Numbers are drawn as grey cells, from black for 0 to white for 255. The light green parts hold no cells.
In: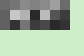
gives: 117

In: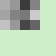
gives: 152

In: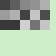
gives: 94

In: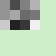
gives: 75

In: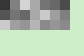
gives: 128

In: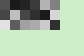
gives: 26
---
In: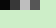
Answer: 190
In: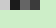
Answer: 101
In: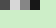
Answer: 134
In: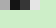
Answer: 54
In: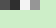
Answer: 243
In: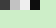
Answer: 238
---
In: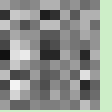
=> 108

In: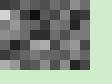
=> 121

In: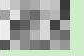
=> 183

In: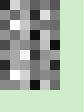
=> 106

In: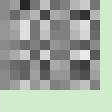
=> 97
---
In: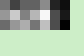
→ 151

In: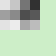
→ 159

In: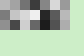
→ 124

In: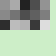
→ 137

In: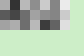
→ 90

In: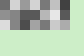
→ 144

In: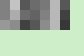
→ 129

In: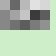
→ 135

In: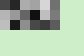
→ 181
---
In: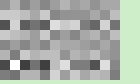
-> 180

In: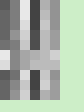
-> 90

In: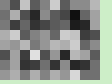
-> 79

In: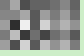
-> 158

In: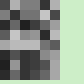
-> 43
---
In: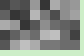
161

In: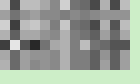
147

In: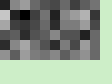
54

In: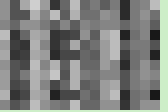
112

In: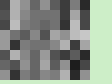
71

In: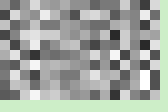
109

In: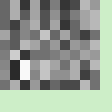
184

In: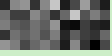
83

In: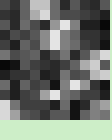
31
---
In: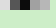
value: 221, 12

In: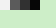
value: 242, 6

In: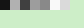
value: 249, 20

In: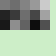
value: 203, 13

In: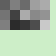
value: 201, 43

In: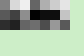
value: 239, 2

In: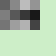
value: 188, 24
